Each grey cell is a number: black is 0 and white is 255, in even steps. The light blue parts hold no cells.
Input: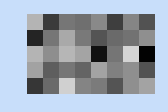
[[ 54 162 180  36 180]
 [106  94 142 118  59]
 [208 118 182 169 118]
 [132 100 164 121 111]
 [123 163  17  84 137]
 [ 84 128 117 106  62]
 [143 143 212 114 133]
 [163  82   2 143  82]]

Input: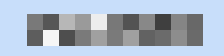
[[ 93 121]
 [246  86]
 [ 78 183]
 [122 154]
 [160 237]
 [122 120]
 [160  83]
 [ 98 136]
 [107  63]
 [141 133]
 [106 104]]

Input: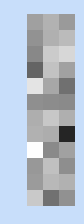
[[201 155 152 254 177 174 143 228 100 136 146 160]
 [113 184 192 138 173 199 140 167 194 203 176 178]
 [145 177 142 161  37 175 138 112 161 215 187 154]]

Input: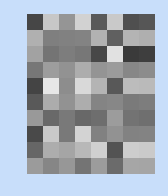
[[155 102  73 153  89  68 119 162 176  70]
 [134 173 201 105 172 231 157 116 127 199]
 [151 165 121 121 146 141 146 125 129 149]
 [116 184 211 104 173 217 173 119 131 210]
 [156 208 129 110 132 180 148  71 178  89]
 [107  83 146 156 135  88 155 225  96 201]
 [166 205 130 115 122 188 135  58 180  79]
 [165 202 131 111 125 186 140  62 175  86]]

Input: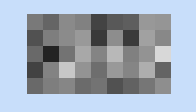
[[105  66 105  81 121]
 [126 131  35 126 101]
 [134 199 115 139 138]
 [107 147 168 153 129]
 [115 110 132  57  67]
 [ 81 153 184 141  88]
 [ 98 133 128  58  94]
 [118 174 147 161 152]
 [142 100 216 136 149]]

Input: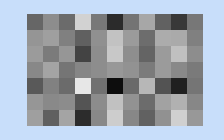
[[159 150  89 136 155 149 102]
 [ 96 137 129 164 123 159 141]
 [164 140 107 117 150 128 107]
 [ 44  84 231 134  67  96 210]
 [136 140 113 141 141 144 120]
 [205 193  13 152 200 194  43]
 [135 146 106 146 142 155 116]
 [ 97 108 183 123 100 109 167]
 [145 162  83 155 155 172  97]
 [208 177  32 137 192 170  56]
 [152 135 117 122 141 128 119]]
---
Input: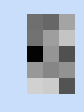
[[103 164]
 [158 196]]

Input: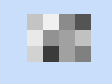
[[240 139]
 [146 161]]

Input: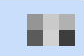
[[202 177]
 [209  61]]

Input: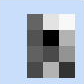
[[227 248]
 [  0 179]]

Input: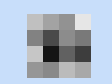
[[163 146]
 [ 74 140]]

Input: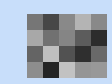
[[ 71 137]
 [113 133]]

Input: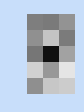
[[122 147]
 [196 123]]

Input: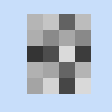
[[197  98]
 [138 167]]
